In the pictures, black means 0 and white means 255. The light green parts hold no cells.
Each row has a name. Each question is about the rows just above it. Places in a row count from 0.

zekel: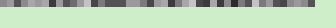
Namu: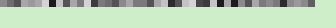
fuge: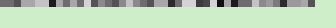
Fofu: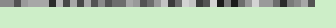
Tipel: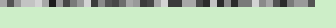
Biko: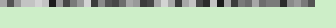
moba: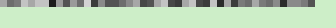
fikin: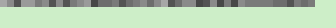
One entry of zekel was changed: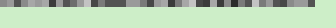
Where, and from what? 43, [138]
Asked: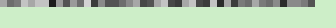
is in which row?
moba
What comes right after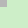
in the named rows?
[71]

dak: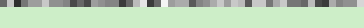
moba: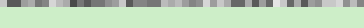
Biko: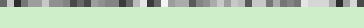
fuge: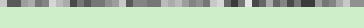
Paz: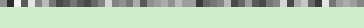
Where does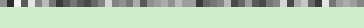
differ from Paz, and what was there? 8, [73]
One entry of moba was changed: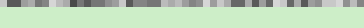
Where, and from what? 39, [229]

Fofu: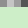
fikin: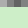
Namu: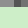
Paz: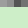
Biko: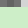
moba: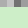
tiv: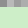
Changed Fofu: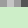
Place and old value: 0, [143]
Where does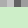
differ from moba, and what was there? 2, [114]
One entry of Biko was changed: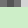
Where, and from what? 1, [99]
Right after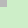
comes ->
[157]
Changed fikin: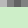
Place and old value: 0, [173]

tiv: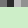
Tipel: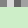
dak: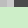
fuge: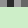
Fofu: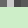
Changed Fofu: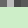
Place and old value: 1, [203]
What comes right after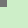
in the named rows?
[43]

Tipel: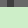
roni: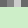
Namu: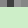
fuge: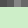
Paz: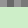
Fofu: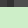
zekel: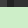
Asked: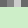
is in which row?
roni
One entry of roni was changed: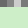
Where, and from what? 3, [105]
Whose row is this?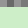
Paz
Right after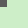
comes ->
[134]
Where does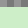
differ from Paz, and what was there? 1, [105]

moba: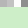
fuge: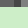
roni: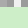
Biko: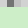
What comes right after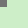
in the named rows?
[194]
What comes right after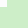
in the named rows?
[142]

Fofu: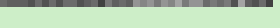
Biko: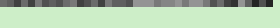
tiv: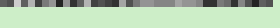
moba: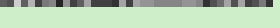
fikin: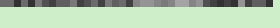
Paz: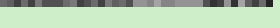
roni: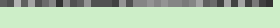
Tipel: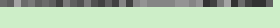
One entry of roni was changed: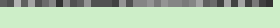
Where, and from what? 22, [133]
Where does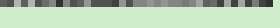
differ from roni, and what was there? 4, [164]

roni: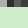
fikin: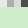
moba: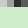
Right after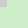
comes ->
[160]
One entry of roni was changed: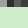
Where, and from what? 0, [174]
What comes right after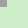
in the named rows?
[47]
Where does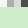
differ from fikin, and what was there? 0, [233]
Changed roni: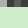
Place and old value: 1, [47]
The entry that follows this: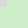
[77]
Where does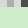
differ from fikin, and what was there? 0, [233]

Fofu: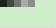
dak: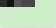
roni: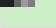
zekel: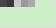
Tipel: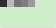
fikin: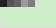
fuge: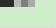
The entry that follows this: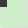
[200]
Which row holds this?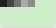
Fofu

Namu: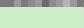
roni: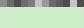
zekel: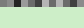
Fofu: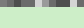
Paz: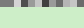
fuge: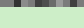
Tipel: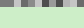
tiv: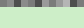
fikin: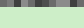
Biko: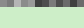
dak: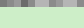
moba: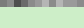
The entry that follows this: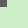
[78]
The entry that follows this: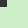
[139]
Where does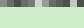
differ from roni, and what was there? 5, [197]
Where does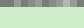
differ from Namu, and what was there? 6, [107]
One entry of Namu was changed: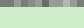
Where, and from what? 7, [139]

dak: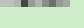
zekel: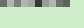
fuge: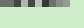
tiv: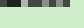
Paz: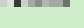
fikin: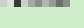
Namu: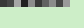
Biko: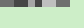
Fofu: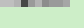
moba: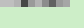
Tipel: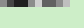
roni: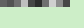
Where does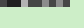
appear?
tiv
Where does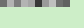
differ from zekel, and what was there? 7, [179]
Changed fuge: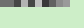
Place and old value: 7, [111]
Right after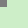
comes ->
[179]
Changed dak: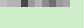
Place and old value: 1, [191]
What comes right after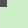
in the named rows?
[111]

